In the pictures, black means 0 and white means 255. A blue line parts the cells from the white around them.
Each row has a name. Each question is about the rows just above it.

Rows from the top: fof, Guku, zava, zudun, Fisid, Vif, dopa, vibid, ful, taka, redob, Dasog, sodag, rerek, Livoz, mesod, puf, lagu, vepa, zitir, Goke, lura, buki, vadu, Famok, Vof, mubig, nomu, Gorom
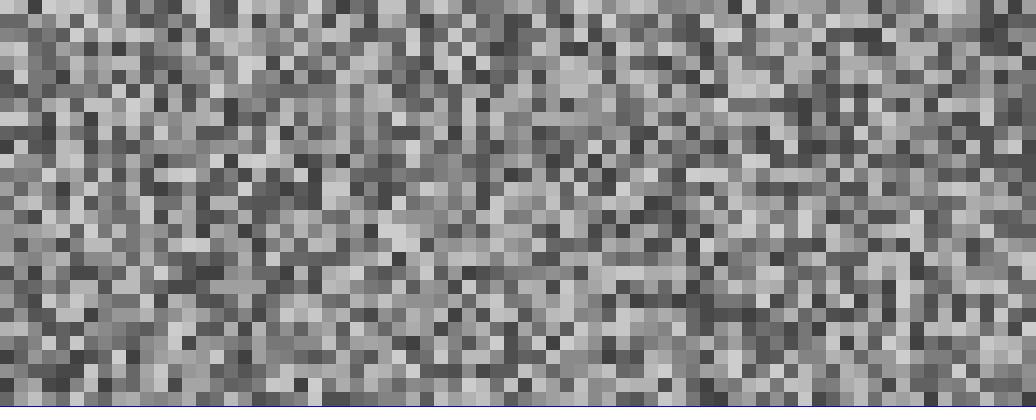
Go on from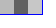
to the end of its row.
[ 91  72 205 151 138 131  91 119  72 138 178 131  79  91  72  97 111 144
  79  79 186  79 111 165 138 186 199 186 131 159  79 119]
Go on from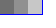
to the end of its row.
[ 91 151  64  79  97 119 125 131 144 131  79 172 186 199 199 172 172 186
 131  72 172 111 119 192 199 119  97 111 159  79 165 192 144 192  64  85
 125 172 138 138 131  91 192]

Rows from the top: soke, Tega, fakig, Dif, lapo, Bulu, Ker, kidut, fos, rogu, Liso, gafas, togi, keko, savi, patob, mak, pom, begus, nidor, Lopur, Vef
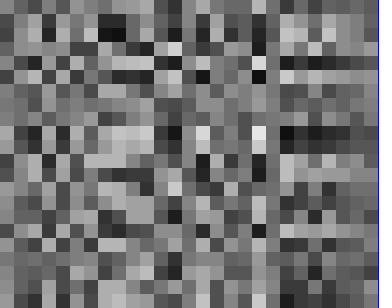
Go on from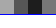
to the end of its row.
[ 37 174  50  92  37  86 194 181  92 194 141 126  86]
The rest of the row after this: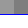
[ 80 104  92 111  98 119 126]
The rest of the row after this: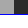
[174  92 168 194 188 201  58  22 141 215  92 126  80 229 111  16  50  29
  43  50  80  74]
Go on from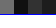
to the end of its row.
[43 50 80 74]
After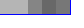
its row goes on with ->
[161 111 174  74 147 119 181 126  50  58 111  50  86  92 126]

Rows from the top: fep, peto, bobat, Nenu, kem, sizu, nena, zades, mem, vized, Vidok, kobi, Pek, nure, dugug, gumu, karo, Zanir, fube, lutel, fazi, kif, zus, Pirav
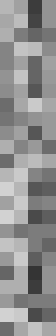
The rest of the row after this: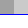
[124 132]
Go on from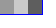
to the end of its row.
[132]
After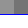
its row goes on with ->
[124 124]

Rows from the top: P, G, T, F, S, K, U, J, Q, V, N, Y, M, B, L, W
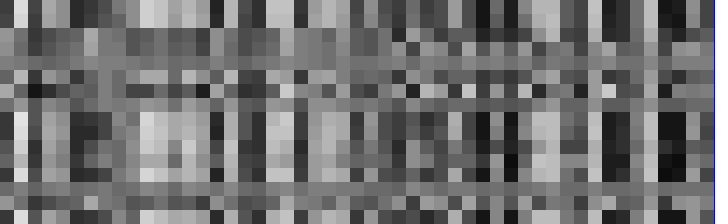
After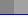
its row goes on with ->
[ 92  99 149  68 142 149 120]
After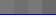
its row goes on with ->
[112 106 126 112  99 112 120 134 126 120 112 126 112 112 120 126 106 126
 120 112 134 120 126 112 126  99 120 112  99 126 134 112 112 134  99 126
 126 126]
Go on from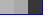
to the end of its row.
[149  76  61  76  42  68 174  76  21 134  21 126 188 188 120  92 188  29
  42 126 188  21  21 149  84]
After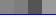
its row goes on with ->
[ 76  61 120 149  35 181 155  55 194  61 149  68 181  42 112 120  35 155
 201  76  84 168  29 126 120 126]

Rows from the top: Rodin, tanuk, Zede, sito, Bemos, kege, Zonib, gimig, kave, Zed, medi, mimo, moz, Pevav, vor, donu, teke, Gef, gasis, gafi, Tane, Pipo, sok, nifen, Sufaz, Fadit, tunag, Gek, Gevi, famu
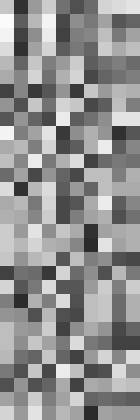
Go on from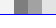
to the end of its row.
[ 57 142 176 148  49  86]
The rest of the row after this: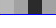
[154 154]
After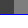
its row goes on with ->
[134 190 120 162]

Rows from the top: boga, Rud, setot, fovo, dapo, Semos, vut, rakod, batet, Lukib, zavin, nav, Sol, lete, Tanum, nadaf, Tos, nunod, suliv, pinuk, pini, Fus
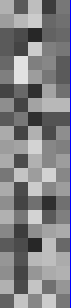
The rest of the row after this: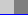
[119]
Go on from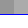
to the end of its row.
[177]
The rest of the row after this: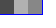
[157]
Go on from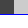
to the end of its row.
[127 119]

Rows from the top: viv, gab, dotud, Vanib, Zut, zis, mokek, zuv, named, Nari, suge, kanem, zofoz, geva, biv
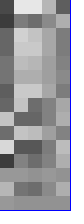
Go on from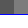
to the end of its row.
[188]
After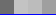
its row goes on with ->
[130]
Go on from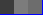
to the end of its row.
[138 174]

